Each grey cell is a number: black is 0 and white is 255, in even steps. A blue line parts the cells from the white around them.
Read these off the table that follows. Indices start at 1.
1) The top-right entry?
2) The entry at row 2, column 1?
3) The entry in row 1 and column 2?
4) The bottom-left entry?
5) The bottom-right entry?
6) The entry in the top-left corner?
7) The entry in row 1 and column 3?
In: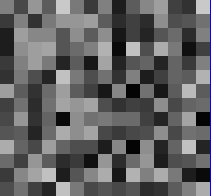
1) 201
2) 58
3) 72
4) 78
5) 172
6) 128
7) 150

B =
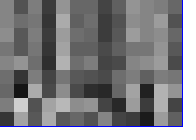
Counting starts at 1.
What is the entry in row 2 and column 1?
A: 133
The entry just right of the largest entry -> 82
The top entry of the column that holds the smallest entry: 82
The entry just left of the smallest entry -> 103
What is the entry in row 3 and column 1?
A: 141
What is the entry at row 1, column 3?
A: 125
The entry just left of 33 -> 163
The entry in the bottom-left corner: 53
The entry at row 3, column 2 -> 88
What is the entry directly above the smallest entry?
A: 53
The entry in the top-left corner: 133
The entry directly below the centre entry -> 82
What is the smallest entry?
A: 21
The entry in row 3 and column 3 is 125
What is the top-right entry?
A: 103
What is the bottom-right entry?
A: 96
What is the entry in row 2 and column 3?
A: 118
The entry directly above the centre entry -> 96
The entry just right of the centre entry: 68
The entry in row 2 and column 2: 110
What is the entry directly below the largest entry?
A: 163
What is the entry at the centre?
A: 125

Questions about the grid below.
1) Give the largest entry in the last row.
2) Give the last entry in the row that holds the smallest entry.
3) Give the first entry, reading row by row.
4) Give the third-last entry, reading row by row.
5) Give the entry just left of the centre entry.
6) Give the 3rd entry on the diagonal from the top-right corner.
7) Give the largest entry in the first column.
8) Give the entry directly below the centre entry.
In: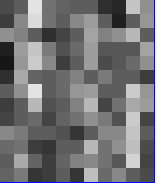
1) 190
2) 144
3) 75
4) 136
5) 106
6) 144
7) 144
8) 129

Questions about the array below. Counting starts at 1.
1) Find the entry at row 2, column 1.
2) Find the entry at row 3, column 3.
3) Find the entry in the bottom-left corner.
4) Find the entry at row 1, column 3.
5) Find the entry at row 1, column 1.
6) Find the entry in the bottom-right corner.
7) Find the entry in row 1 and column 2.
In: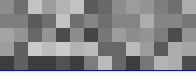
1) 125
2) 104
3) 61
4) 194
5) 141
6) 76
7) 111

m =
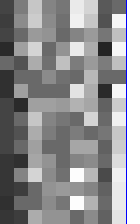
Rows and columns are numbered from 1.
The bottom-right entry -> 227
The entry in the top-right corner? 105
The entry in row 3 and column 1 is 68
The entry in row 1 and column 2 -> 124
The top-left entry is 68
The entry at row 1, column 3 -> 198
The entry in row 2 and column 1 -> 61
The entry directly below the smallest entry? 124
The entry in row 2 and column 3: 204
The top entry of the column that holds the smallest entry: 89
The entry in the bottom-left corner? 54
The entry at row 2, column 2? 139
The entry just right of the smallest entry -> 246
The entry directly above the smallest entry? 118
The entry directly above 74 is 105

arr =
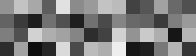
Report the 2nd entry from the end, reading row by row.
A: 181
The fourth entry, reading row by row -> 93
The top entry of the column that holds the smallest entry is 168
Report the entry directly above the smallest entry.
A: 210
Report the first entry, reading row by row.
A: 147
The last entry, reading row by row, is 53
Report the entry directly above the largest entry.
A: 210
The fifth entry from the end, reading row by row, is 22
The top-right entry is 80
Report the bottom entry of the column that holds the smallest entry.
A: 14
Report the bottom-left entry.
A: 45
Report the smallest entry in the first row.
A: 66
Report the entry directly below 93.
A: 113
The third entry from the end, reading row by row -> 120
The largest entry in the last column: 181
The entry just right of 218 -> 74
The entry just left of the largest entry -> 174

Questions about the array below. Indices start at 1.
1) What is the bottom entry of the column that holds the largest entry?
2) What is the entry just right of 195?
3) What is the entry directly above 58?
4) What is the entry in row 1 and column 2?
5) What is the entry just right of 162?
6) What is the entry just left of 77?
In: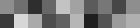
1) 215
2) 162
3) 142
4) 111
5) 91
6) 170
